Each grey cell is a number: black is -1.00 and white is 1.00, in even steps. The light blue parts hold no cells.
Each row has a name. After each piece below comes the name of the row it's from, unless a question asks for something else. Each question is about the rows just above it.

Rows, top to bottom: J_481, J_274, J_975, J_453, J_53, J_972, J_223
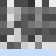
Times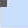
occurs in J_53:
5
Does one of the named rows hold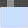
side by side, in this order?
yes
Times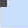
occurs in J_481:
4
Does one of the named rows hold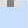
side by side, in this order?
yes
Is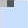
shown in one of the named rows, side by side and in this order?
yes

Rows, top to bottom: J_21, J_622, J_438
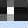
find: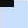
J_622
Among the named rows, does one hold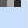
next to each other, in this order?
no
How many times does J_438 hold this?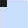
2
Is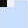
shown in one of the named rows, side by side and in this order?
no
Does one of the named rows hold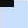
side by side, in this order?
yes
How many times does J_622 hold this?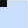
3
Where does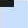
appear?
J_438

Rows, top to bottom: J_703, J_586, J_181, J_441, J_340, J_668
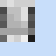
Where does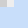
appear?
J_668
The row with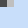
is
J_586
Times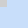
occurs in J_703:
4
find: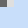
J_668
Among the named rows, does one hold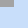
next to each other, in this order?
yes
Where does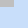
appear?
J_586
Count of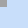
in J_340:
4

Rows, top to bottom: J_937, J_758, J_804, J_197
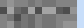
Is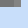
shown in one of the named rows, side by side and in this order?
yes
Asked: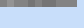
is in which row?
J_937
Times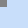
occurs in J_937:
7

